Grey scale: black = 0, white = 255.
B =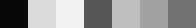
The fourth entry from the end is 86
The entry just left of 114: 162
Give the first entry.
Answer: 8

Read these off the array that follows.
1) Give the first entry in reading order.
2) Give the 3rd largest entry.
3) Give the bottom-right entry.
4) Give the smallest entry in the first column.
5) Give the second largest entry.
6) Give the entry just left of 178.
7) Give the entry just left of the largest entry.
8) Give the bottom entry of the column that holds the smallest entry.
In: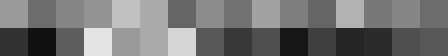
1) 154
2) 193
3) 87
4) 50
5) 213
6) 101
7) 93
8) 16

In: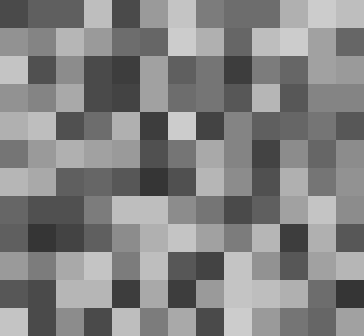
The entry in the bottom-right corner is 161
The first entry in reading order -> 74
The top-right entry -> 190
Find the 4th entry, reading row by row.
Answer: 190
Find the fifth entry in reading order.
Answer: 74
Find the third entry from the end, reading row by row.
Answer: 117
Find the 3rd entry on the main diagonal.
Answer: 140
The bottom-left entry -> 196
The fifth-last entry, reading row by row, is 204

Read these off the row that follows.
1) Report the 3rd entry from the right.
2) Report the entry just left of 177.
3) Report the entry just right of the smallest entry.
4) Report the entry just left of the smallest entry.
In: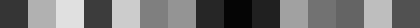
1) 100
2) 53
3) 32
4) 38

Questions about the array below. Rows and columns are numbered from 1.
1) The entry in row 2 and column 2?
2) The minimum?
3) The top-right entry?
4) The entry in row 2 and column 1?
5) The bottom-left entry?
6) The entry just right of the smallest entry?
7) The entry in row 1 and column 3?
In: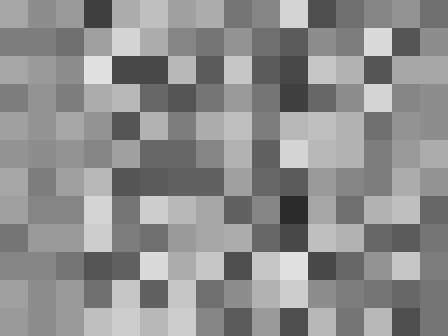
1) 125
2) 43
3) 111
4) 125
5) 154
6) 166
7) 154
